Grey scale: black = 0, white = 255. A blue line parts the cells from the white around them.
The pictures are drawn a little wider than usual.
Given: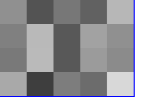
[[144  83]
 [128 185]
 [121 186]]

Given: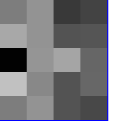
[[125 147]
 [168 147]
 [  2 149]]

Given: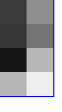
[[ 59 143]
 [ 54 117]
 [ 21 184]]

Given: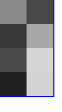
[[137  71]
 [ 56 168]
 [ 75 214]]

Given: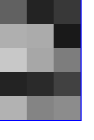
[[ 97  35]
 [175 171]
 [200 167]]

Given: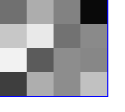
[[112 173]
 [199 233]
 [242  91]]
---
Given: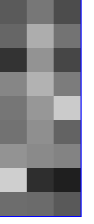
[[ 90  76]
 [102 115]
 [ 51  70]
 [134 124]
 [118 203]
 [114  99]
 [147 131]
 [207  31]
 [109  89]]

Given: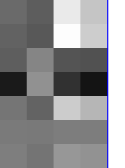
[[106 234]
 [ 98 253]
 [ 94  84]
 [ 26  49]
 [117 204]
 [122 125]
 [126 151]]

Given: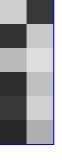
[[207]
 [ 51]
 [186]
 [ 46]
 [ 57]
 [ 39]]

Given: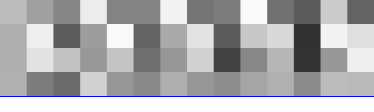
[[188 134 131 243 124 113 203]
 [175  92 249 170  91 217 242]
 [175 194 196 151  66 182 151]
 [176 108 150 174 142 176 188]]

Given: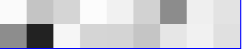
[[250 213 241 140 227]
 [141 246 212 230 224]]

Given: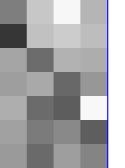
[[126 247]
 [ 54 204]
 [165 178]
 [158 104]
 [174  93]
 [161 137]
 [154 158]]

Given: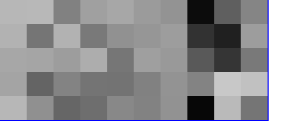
[[183 129 167 147  95]
 [178 178 145 157  32]
 [167 157 118 153  53]
 [164 131 115 147 200]
 [183 102 136 146 186]]
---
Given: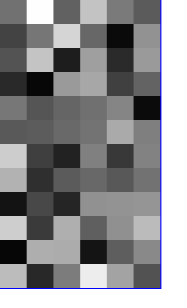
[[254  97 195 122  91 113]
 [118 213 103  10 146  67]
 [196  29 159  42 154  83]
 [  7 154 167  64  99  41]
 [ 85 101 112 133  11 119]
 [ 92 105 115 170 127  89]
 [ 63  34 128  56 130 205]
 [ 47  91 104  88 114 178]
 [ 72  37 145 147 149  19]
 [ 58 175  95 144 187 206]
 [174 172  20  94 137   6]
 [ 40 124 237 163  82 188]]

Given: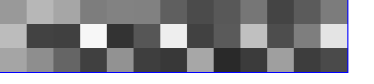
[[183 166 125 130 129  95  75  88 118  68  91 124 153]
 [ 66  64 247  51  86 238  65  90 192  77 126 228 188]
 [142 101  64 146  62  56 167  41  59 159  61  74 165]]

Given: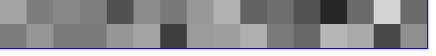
[[125 136 126  81 140 121 151 177  98 110  83  39 107 212 107 163]
 [149 122 123 150 164  63 156 158 176 122 104 182 169  72 143 124]]

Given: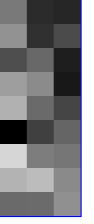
[[ 43  38 121]
 [ 48  75 146]
 [104  30  78]
 [139  24 158]
 [106  69 177]
 [ 64 101   0]
 [125 118 214]
 [188 138 179]
 [107 144 106]]

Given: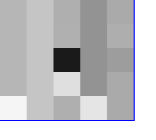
[[197 175 147 170 182]
 [197 176 147 174 182]
 [197  26 147 157 182]
 [197 223 147 170 182]
 [197 175 229 170 245]]

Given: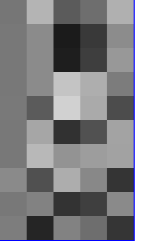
[[180  91 110 176 118]
 [139  27  57 140 120]
 [139  30  62 152 120]
 [139 196 174 124 120]
 [ 91 209 170  76 121]
 [166  49  81 163 120]
 [184 147 157 162 120]
 [ 80 173 136  52 138]
 [130  51  63 138 120]
 [ 37 130 110  53 125]]
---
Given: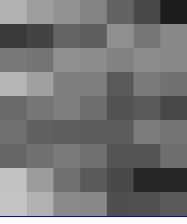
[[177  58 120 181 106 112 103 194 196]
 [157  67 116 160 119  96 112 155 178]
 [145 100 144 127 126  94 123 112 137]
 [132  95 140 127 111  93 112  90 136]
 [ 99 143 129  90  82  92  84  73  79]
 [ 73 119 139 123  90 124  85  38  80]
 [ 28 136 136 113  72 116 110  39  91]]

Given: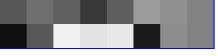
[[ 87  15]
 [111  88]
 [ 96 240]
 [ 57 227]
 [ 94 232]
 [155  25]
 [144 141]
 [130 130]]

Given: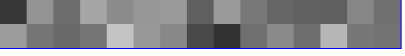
[[ 55 155]
 [147 117]
 [109 106]
 [166 117]
 [139 196]
 [151 153]
 [154 136]
 [ 95  73]
 [154  50]
 [120 111]
 [102 138]
 [ 97 110]
 [ 95 182]
 [134 118]
 [112 115]]

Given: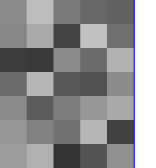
[[140 134  59 107 138 150 155]
 [189 170  57 182  92 129 176]
 [121  68 139  88 125 114  51]
 [103 193 107  81 151 182  83]
 [ 97 111 178 140 169  65 144]]

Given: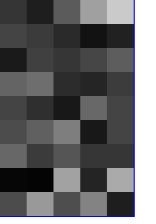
[[ 53  68  26 100  68  76 103   6  76]
 [ 30  59  64 110  47  96  59   4 153]
 [ 91  42  54  44  24 126  85 162  78]
 [160  18  70  37 104  24  54  36 131]
 [202  33  93  60  68  68  54 170  30]]

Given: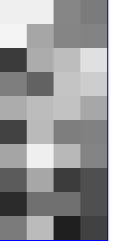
[[239 244  59 126 172  66 165  91  43 123]
 [239 166 172  98 188 186 239 167 112 187]
 [134 133 189 196 194 126 184  60 112  31]
 [123 131 224 205 167 129 132  79  79  65]]

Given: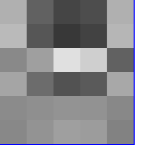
[[176 186 137 165 139 136]
 [ 97  86 159 108 143 147]
 [ 69  56 224  82 147 159]
 [ 77  66 207  90 146 156]
 [176 182  97 168 136 130]]

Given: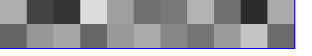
[[175 100]
 [ 67 150]
 [ 53 166]
 [220 103]
 [159 153]
 [111 170]
 [121 135]
 [179 116]
 [113 156]
 [ 43 196]
 [171 108]]

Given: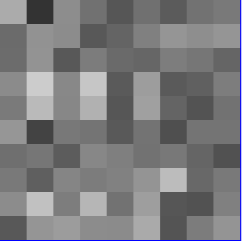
[[171 107 108 139 122 150 111 121 140  88]
 [ 51 146 147 204 186  67 118  95 193 149]
 [141 140  88 136 135 120  92 133 125 156]
 [113  88 124 198 177 116 135 124 182 140]
 [ 86 100 106  90  86  89 127 129 114 139]
 [112 128 102 157 160 115 114 148 158 170]
 [ 91 149 125  90 100  79 120 188  86  84]
 [114 142 118  96  83 116 101 104  82 124]
 [121 149 101 125 114 116  81 121 128 148]]
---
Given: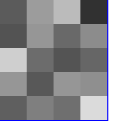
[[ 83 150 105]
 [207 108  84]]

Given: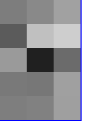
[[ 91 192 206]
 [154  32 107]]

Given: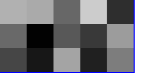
[[105   2  88]
 [ 70  23 164]]

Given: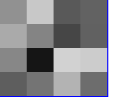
[[170 132  70]
 [135  21 210]]

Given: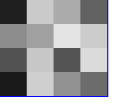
[[140 160 228]
 [ 82 199  84]]

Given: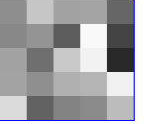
[[136 148  93]
 [162 111 200]]

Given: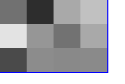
[[227 150 114]
 [ 74 140 137]]

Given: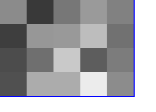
[[ 62 151 153]
 [ 76 111 201]]
